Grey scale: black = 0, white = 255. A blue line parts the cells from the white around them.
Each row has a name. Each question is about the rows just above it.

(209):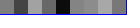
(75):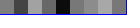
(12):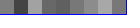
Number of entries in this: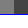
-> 2
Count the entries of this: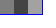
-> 3
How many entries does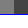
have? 2
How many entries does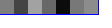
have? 7
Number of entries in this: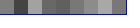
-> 9

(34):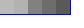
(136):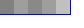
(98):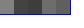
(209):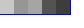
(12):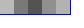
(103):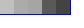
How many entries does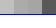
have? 4
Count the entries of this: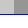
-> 2
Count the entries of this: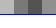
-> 4
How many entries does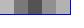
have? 5

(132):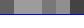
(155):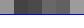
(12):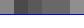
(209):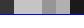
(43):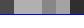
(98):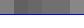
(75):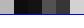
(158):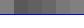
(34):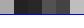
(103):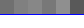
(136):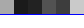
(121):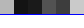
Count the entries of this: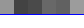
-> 6
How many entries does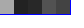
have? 5
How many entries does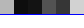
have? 6
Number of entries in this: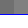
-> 2

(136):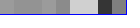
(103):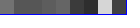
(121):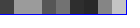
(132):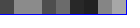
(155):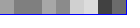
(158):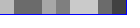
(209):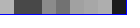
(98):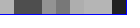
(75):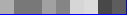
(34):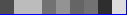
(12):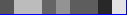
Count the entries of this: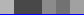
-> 6
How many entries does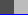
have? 2
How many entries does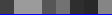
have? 8
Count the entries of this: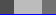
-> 4
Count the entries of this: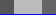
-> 4
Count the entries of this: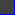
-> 1

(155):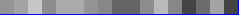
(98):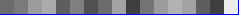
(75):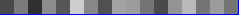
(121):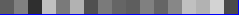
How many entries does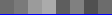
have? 8
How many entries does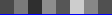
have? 8
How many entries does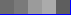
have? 5
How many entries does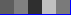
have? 5
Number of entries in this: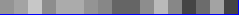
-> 17

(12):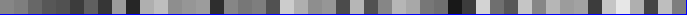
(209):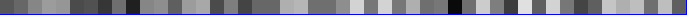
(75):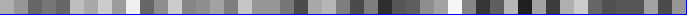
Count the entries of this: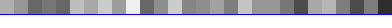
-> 28
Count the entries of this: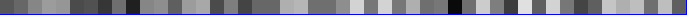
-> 49
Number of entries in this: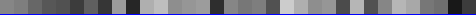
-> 34
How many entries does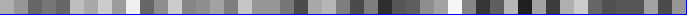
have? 49
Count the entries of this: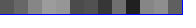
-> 13
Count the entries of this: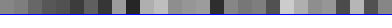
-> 28

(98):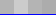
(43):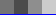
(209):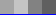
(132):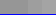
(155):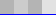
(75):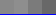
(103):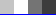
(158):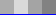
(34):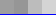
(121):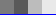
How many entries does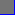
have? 1
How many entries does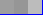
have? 3
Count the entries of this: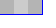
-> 3
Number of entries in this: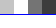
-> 4

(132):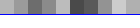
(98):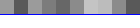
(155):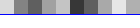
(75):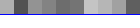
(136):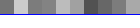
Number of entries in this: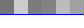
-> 6
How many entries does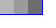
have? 3
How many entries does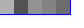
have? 5
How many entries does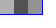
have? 3
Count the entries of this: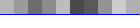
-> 10

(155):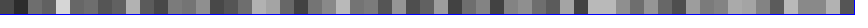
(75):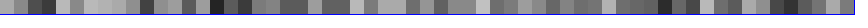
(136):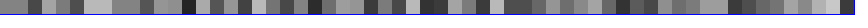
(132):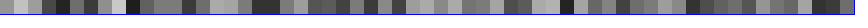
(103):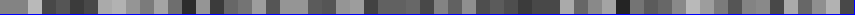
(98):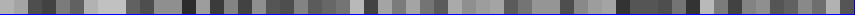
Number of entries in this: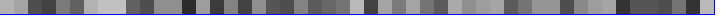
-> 51
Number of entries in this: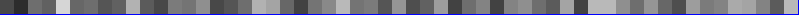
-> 57
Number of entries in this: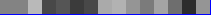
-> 15

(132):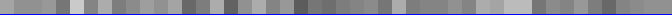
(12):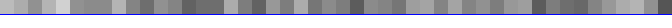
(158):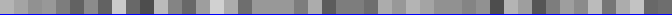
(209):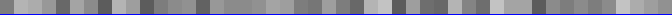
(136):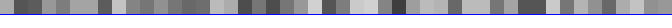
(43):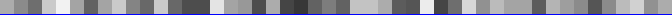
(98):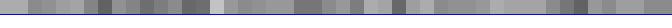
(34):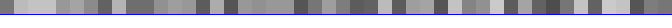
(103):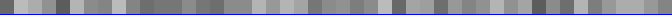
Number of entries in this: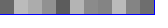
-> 11
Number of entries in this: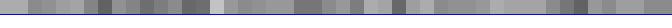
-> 48
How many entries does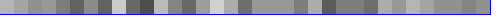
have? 35
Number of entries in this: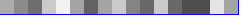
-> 17
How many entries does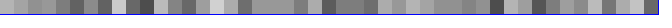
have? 47

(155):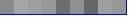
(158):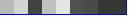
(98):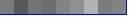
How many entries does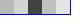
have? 5
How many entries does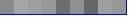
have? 9
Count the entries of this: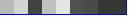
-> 9

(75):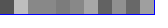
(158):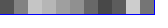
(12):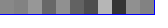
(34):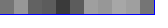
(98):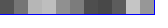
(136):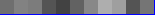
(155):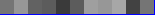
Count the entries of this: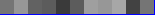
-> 11
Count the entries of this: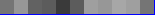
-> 11
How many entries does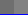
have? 2
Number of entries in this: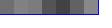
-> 7

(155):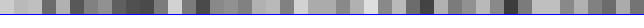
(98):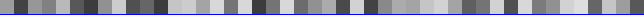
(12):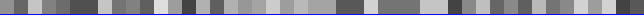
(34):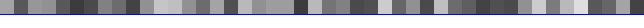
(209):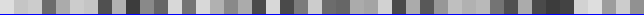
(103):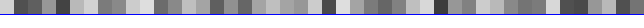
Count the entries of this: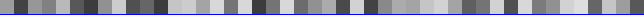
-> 46
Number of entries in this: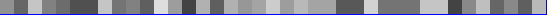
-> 39
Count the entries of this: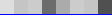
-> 8
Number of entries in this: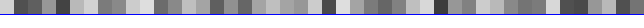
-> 46
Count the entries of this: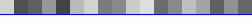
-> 18
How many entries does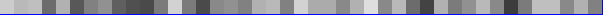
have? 43
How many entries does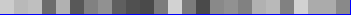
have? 25

